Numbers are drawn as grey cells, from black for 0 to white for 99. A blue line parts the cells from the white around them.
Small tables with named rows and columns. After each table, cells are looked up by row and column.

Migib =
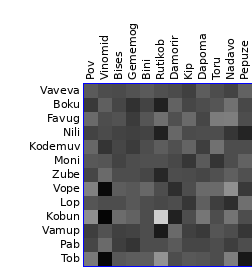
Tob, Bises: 34
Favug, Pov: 41
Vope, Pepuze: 22
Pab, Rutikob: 30
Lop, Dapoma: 37
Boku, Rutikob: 13
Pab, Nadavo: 24

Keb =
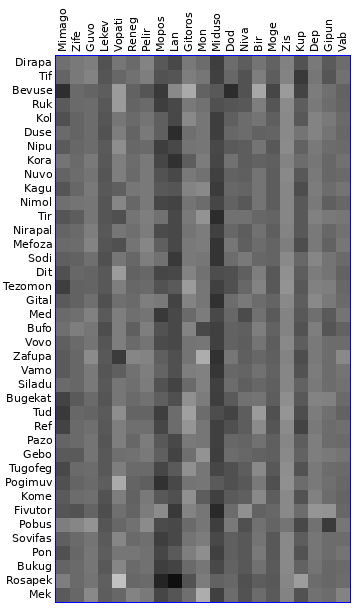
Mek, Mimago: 35
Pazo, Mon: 46
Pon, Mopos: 27
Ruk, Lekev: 34
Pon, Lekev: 36
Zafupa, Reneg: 52
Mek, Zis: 51
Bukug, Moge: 35
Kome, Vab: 39
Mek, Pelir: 47
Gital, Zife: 38
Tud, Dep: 48
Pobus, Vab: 46
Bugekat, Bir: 45
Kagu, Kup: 30
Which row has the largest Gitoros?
Bevuse

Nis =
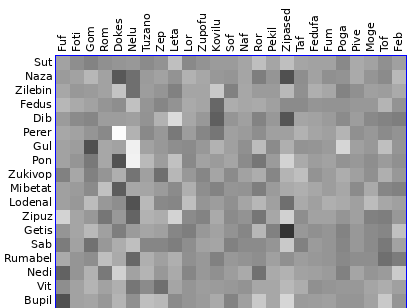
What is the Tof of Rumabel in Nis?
43
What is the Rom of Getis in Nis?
62
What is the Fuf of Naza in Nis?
60
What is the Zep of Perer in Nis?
59
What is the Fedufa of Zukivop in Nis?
57
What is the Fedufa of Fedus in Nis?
58
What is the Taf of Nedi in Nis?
63
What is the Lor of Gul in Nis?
54
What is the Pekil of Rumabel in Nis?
62

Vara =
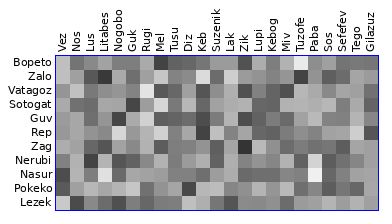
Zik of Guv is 30
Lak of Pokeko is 52
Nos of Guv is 65
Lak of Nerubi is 68
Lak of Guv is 70
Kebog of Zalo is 51
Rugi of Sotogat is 61

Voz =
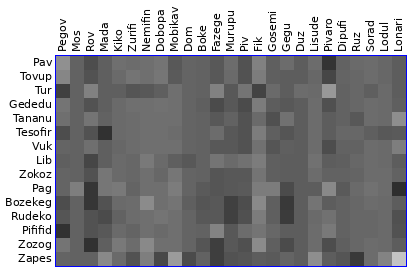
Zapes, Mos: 38
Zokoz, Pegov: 39
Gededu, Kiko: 41
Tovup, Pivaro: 27
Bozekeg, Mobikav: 45
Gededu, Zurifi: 43
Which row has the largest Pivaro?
Tur

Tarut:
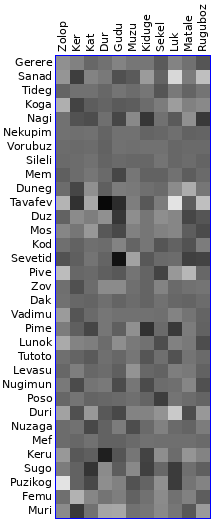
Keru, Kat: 37
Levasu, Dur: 42
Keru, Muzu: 46
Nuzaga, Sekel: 50
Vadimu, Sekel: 43
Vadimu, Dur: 46
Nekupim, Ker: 43
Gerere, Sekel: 35
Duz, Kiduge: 46
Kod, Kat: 43
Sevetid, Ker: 37
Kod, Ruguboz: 48
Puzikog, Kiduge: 39
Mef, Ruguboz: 41
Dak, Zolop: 44
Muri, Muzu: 44
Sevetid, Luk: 42

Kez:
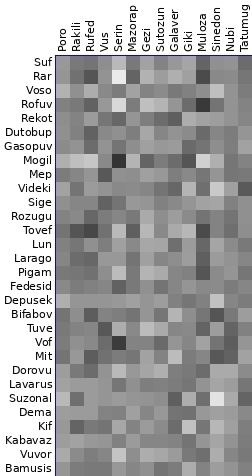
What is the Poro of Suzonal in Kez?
72
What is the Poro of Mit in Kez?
45
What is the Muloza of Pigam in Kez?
33
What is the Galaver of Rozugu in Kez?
61
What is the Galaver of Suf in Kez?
59
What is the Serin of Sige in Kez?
45
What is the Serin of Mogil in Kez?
20
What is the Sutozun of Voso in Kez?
54
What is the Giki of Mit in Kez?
48

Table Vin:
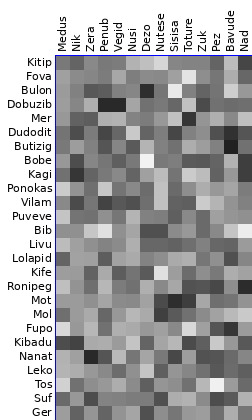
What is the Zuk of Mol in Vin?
54
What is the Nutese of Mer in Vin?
59
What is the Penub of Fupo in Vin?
44
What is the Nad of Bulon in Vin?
59
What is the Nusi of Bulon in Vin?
52
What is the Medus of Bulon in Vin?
60
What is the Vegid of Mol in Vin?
59
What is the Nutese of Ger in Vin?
55
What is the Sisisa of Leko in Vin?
58
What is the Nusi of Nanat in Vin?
46
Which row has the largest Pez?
Tos

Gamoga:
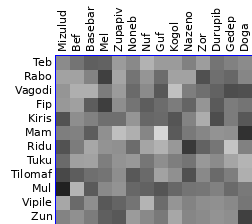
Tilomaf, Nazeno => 31
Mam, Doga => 19
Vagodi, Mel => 48
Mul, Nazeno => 45
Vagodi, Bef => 68
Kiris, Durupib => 30

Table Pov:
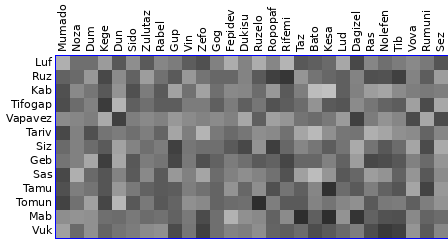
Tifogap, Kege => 23
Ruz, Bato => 45
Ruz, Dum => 59
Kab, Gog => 43
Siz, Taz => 52
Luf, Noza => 43
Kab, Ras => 61
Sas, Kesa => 58
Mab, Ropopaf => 38

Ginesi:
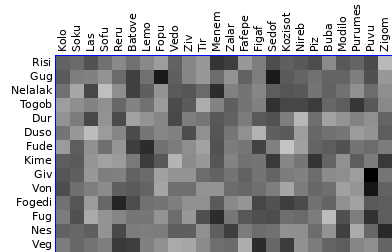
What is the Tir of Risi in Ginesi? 59
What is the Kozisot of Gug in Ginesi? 35
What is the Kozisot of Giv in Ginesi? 48
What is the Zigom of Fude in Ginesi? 48
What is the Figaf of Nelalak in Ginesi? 52
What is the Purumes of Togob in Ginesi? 21
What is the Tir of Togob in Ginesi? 67
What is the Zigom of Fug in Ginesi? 36
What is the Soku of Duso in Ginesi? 59
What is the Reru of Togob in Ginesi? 40
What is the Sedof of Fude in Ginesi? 50
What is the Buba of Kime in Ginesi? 39
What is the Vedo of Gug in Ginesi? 37
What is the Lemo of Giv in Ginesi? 41
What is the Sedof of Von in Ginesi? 49
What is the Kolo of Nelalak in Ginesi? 44

